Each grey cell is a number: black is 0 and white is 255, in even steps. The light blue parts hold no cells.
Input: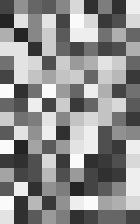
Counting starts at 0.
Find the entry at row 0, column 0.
68
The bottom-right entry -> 68
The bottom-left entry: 227
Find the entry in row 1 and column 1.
227
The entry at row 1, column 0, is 36
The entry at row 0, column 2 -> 102
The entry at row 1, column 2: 135
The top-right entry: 238
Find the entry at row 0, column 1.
145
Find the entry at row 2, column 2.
135
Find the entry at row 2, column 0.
175

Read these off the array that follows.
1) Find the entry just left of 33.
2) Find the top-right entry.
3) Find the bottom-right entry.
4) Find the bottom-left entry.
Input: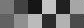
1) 196
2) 166
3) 75
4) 98

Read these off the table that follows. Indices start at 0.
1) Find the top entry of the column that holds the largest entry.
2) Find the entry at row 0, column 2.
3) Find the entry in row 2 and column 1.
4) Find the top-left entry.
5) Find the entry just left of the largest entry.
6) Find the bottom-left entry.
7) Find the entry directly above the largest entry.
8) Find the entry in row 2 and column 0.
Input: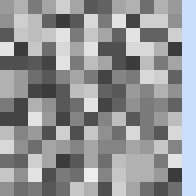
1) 88
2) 122
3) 198
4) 154
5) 110
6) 144
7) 165
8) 88

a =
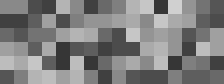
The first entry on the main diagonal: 137
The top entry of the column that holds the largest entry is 208
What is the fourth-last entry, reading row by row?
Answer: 127
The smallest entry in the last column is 64
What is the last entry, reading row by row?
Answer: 105
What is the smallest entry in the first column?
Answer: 64
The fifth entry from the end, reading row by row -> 76
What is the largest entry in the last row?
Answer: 189
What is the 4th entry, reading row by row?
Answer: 64
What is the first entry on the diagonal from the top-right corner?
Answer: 85
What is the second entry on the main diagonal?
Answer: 64
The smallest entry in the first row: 54
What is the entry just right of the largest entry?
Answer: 148
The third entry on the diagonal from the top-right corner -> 85
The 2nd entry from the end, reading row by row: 94
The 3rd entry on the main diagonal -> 115
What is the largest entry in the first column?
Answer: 189
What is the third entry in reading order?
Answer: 76

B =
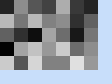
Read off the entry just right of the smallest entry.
164
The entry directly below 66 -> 129
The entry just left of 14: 48
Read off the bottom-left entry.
203
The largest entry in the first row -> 173
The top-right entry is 36
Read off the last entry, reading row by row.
152
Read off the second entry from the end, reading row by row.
224
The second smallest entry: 14
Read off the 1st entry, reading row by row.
36

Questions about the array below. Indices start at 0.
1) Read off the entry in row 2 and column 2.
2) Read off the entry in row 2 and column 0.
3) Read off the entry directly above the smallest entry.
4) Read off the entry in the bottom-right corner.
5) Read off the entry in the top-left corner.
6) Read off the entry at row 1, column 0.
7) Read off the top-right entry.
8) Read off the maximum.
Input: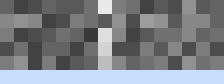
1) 77
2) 124
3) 112
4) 124
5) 100
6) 135
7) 100
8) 233
